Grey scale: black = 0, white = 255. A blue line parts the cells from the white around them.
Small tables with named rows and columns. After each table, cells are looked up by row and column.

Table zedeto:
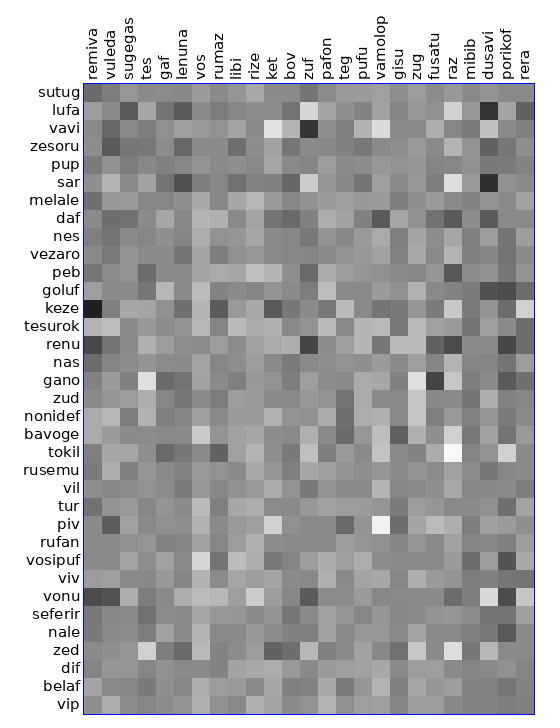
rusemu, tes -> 149
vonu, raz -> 108
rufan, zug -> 149
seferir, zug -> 138
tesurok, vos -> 183
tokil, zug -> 130
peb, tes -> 108
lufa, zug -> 151
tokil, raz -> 248
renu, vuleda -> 117
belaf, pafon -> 168
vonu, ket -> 156
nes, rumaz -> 146
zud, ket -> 138
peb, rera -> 147
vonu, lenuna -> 173
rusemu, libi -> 138
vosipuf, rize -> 172
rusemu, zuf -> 165
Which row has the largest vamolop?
piv

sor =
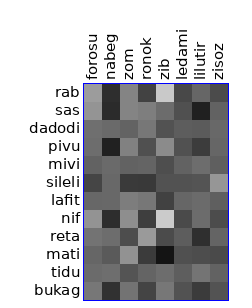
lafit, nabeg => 104
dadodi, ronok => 119
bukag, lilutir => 59
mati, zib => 20
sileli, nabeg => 104
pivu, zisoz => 102
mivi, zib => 78
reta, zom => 77
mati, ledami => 80
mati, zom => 146
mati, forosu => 102
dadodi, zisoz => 104
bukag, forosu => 119
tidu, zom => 84
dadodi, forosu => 111
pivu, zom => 129
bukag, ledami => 82
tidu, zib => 109
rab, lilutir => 102
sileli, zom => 58

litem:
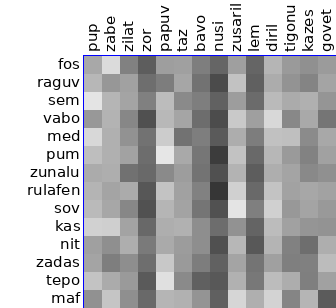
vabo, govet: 117
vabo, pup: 152
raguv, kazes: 132
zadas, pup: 164
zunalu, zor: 105
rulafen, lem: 105
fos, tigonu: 154
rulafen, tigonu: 162
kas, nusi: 109
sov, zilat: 135
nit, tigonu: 129
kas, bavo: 142
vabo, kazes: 169
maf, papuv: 181
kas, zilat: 163
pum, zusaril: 194

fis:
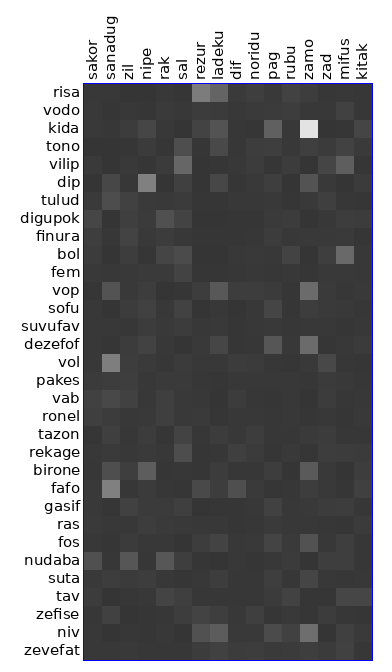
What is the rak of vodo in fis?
58
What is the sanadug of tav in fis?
53
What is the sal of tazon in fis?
67
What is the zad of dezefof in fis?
54
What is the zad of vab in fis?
60
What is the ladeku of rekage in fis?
55
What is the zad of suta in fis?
56

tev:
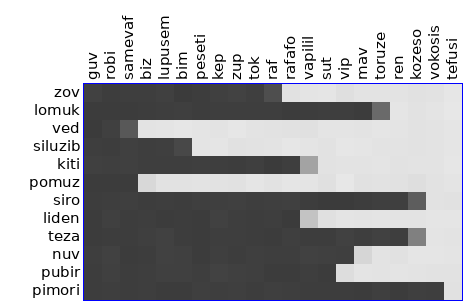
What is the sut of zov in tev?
229
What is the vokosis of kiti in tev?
227
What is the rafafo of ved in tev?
225
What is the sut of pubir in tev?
60
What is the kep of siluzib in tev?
229
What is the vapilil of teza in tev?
61
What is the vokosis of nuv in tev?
229
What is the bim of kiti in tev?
62
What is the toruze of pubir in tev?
227
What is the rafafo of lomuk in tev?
60
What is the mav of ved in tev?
227
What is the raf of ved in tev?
226
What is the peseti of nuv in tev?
60
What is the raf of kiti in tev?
59
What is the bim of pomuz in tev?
226

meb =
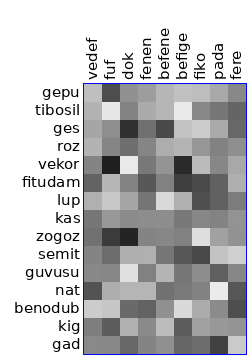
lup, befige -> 176
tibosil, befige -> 234
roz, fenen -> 133
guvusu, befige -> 119
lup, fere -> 124
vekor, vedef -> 132
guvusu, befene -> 180
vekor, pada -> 135
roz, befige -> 180
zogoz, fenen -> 132
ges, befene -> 73

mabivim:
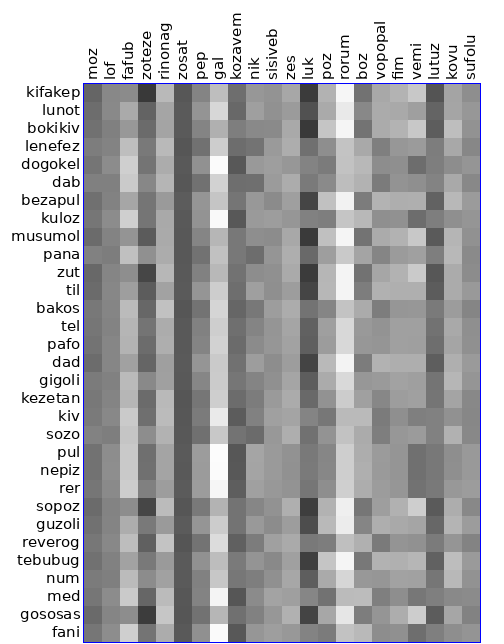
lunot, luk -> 81
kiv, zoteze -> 111
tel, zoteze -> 116
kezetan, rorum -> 204
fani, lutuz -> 127
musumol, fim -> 178
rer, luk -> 118
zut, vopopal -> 166
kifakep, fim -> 179
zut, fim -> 178
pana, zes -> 174
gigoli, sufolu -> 149
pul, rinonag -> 164

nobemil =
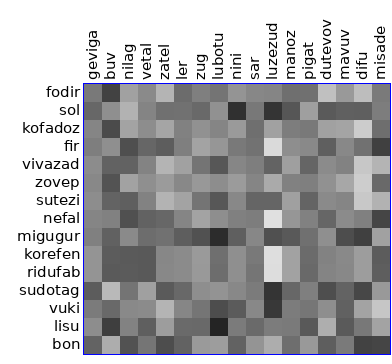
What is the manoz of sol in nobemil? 86
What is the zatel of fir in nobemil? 93
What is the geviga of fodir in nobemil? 121
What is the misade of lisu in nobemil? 163
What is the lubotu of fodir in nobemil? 116
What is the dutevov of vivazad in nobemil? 139
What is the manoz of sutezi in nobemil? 160
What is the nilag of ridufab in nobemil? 91
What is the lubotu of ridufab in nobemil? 109
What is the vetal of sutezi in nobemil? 130
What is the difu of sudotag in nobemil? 71
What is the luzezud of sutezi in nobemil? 101
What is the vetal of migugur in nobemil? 109
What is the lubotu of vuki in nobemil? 77
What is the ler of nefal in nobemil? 133
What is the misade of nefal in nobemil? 69
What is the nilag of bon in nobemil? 82
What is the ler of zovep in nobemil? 136
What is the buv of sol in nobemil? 143
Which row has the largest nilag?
sol

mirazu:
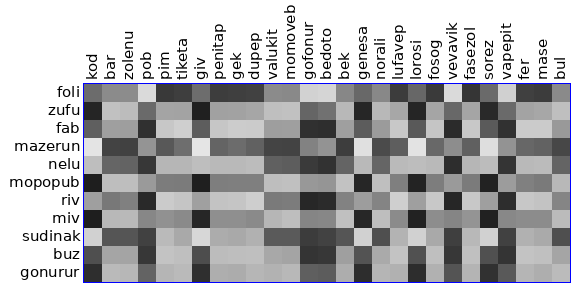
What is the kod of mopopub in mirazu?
30
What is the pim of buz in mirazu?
195
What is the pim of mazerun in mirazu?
88
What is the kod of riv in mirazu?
159
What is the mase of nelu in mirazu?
187
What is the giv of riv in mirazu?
160
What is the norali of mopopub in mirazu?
191
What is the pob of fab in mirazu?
48
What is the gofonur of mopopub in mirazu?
152

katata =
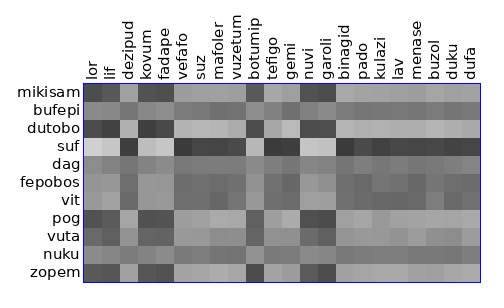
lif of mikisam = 88
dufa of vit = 113
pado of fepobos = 105
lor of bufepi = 138
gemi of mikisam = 159
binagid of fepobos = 110
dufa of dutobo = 169
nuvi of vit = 159
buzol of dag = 121
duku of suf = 67
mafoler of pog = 170
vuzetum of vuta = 142
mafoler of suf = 69
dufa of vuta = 156
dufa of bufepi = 121

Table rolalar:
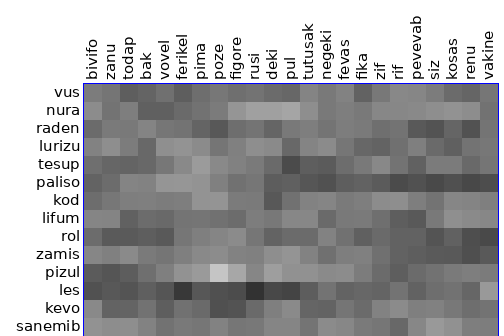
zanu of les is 88
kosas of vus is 107
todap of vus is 94
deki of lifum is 120
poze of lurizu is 117
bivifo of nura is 140
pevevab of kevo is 127
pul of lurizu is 104
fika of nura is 121
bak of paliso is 130
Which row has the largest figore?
pizul

